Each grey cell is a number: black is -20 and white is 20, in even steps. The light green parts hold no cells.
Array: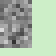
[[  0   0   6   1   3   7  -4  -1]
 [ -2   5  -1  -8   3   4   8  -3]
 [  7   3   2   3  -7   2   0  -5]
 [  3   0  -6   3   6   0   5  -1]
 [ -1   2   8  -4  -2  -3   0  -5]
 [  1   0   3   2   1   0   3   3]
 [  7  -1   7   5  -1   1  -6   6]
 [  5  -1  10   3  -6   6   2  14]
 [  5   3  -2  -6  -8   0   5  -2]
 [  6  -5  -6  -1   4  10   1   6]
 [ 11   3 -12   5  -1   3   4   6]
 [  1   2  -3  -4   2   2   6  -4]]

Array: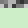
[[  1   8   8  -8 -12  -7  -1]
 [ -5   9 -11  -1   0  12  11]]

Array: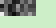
[[ -6  -3 -16 -14  -2  -8   1  -8   6]
 [ -4 -16 -12   4 -11  -2 -10 -10 -16]
 [ -3 -16 -11   0  -9  -3  -7  -7  -7]
 [ -1 -12 -18 -12  -1  -4   5  -4  17]]

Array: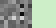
[[ -3   2   5  -5   0   2  -3  -4]
 [  1  -1  -2   2 -15   1 -10  -1]
 [ -2  -4  -4   0   6   0  -3   1]
 [ -2  -5   2  -2 -18  -3  -2  -3]
 [ -5   4  13   1  13   1  -2   6]
 [  6  -5  -4   2  -9  -1   3  -6]
 [  5  -4  -5  -1  -3  -1  -9  -2]]

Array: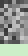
[[ -8 -10   4  -8  -6  -3 -10]
 [ 10  -3   0   0   5   6 -10]
 [ -6   9   2  11  -8 -10   5]
 [  8   8  -7   6  11   5  -8]
 [ -7   4   7  11   1   1   6]
 [  0   2   9  -3   6   4   5]
 [  6 -11   9  10  -3   4  -6]
 [-11  11   8   3   6   2  -1]
 [-10   0  -3  -1   7   2   8]
 [ 12   3 -11   0  11   8  -5]
 [ -1  -6  -7  -7   4   6 -10]]

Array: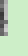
[[  7  -4]
 [  9  -1]
 [  9  -6]
 [  9 -11]
 [ 10 -10]
 [ -2  -5]
 [ 10  -8]
 [ 12  -3]
 [  3  -4]]

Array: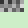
[[  5 -11   2  -7   6 -12]
 [  3   0   8  -2  14   0]
 [ -7   9  -4   3  -8   9]]
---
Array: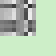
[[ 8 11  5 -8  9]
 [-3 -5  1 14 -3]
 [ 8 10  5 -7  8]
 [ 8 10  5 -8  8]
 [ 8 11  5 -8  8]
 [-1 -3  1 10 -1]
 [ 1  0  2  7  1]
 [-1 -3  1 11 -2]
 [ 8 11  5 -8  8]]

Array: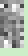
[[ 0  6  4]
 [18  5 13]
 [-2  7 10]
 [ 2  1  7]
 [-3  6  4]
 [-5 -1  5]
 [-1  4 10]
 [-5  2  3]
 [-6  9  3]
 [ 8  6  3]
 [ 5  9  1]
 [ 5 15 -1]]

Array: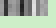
[[ 4  4  2  0 14  7]
 [ 5  1  1  0 15  5]
 [ 5  3  1  0 15  6]
 [ 4  5  2  0 14  7]]

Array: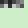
[[-13 -15  -3]
 [ -2 -12   3]]

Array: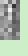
[[10 -2 -4]
 [ 4 11 -2]
 [ 7 18 -2]
 [10 10  2]
 [ 1 13  0]
 [ 3  5 -4]
 [ 3  0 -3]
 [ 8 11 -3]
 [ 4  1  5]
 [-1  3  0]]

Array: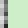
[[10]
 [13]
 [ 9]
 [ 9]
 [15]
 [13]
 [ 9]]

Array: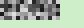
[[  8   4  -2   4 -14   3  10  13]
 [-11 -15 -13   4  -8 -14  -5 -16]
 [ 11  -2 -13  14  -6 -16  -6  -1]
 [-16  10   8   4  -1   9  -2 -15]
 [  8  -7 -15  -4  12   1 -13   7]]
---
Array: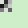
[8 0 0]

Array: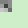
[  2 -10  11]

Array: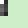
[-13  -5]

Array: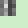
[ -3 -10   3  -2]

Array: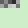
[ 6 13]

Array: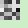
[-10  15  -5   9  11]

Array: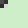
[-12 -13]

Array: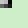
[-19 -10]

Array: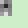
[  2 -14   1]
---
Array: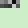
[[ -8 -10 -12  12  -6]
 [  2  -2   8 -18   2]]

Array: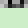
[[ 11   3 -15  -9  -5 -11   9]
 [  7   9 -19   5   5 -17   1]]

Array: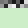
[[  4 -14  14  18 -12  10   2]
 [ -2   0  -8 -16  -6 -18  14]]

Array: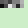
[[-18  -8  16   4 -14   6]
 [ -6  -4 -10   0   0   8]]

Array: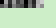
[[ -6   0 -14   0  -6  -8 -18  -2 -12  10   2]
 [-20   6 -12   4 -10  -4 -20  -4 -14   8  12]]

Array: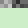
[[  7   3  11  -9  -1  -9  -7]
 [  1   9   5  -5 -13  -3  -3]]

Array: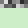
[[ 11  -5  -3  -9  13   7  -1]
 [ -1  15 -11   1   3 -13  -7]]
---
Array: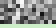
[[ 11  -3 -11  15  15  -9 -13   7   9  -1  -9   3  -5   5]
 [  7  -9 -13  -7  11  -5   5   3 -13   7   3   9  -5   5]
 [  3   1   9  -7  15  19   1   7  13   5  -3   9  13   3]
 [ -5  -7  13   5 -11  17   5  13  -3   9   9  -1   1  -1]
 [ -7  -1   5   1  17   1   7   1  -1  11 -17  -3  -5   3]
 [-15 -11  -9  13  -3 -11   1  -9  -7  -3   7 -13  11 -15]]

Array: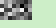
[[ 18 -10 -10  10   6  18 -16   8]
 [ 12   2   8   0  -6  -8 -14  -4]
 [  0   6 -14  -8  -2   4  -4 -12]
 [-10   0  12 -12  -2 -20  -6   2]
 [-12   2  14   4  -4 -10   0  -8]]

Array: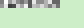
[[  4  16 -10  -8  14   6  18  -6  10   8  14   8   0  10  -2]
 [  0  20   4  12   2  -2   4  -6  16   2   2   8  16  -4  -4]]

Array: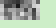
[[ 14   4  -2  10   6   2  -2  10  -6   6]
 [ 12  -2   6   6   2   4  -8   6 -10  12]
 [ 10 -10 -10  -4 -16   0   2  -2  12  14]
 [  8  -4  -2   8   0  14   4   4  -8  10]
 [  0  -6  -8 -10 -12  -6   0   2  10  -4]]

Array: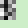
[[ 19  -1 -11   3]
 [ 15 -13   7  -5]
 [ 13 -15   9  -3]
 [  1 -19  11   3]
 [ -7 -17  -1  15]]

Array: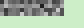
[[  5  -9  -1  -1  -3  11  -3   3  -5  -1   3   9  -7   5   1  -7]
 [  1   9   3   1   3   5   1   1   5   5 -15   3   7  -1  -3   7]
 [ -1 -11  -3  -1  -3 -11  -1   3  -5  -3   3  -9  -9  -5  11  -7]
 [-11   5  -3  -5  -3  -9  -1  -9  -1  -7  -5  -5   3  -9  -7   1]]
